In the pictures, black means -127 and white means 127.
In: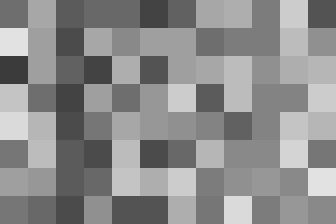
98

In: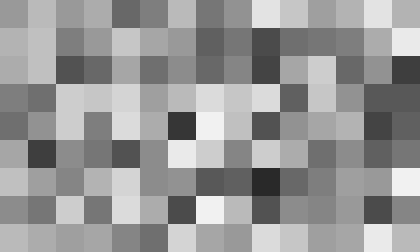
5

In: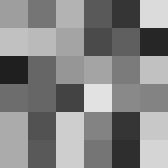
72

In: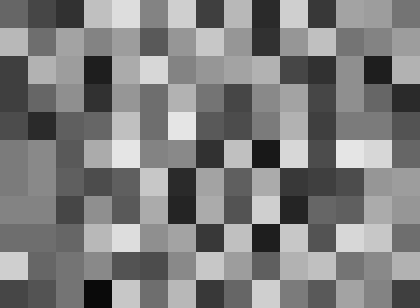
50

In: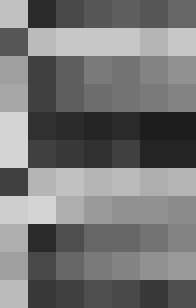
25
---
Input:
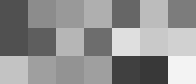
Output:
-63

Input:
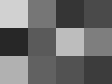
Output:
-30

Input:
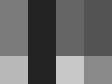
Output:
-93

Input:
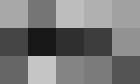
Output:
4

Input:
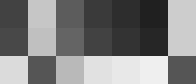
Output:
104

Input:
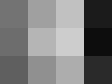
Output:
16

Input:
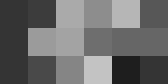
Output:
67

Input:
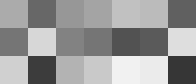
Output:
113

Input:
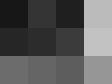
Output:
-26
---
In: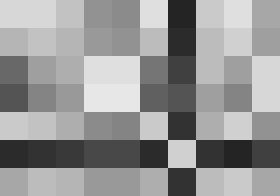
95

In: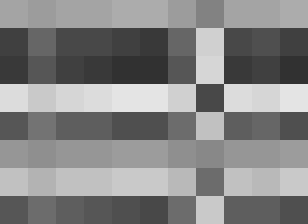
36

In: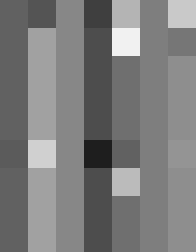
-1

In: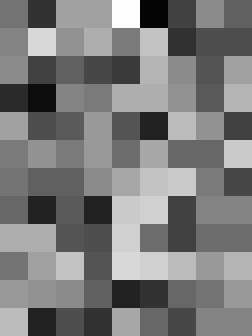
11

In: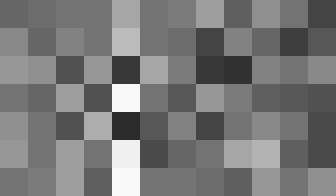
-12

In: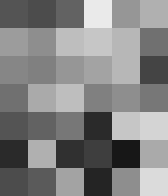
22

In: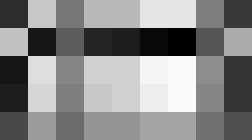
-1
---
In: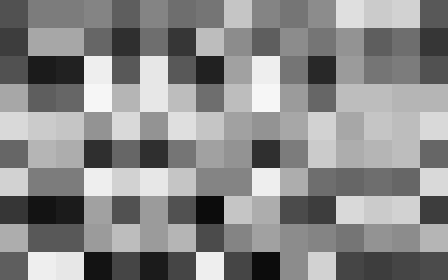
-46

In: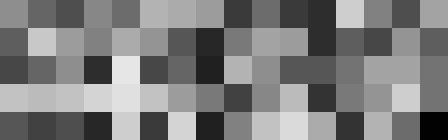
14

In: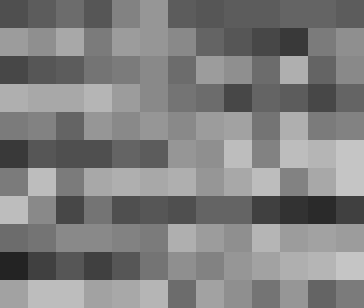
-48

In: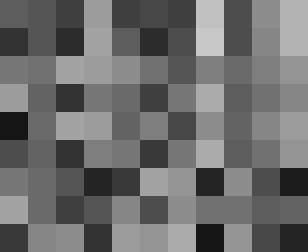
-34

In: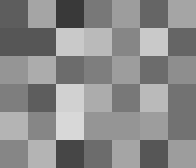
-34

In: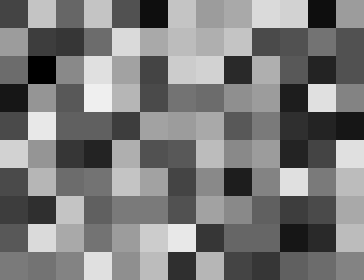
-59

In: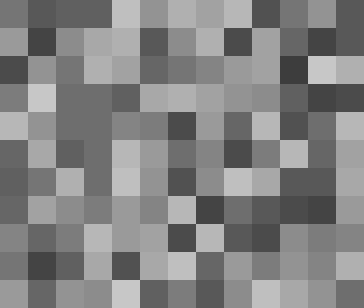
-10
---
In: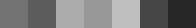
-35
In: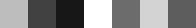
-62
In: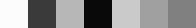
-69
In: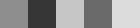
-73
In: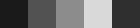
-45
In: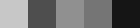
-49
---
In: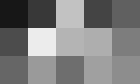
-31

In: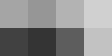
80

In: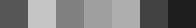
-97

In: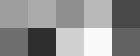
-54

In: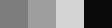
-117

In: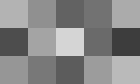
43

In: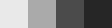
-89

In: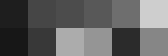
78
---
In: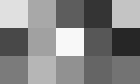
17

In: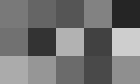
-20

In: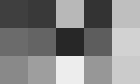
109

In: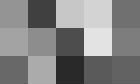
-86

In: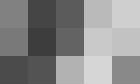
50

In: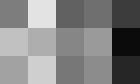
-8

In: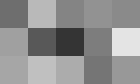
44
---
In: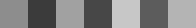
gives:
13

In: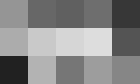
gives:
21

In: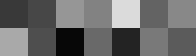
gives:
-70

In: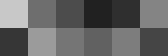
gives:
72

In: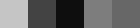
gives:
69

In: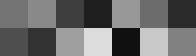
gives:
-12

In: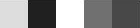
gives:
92
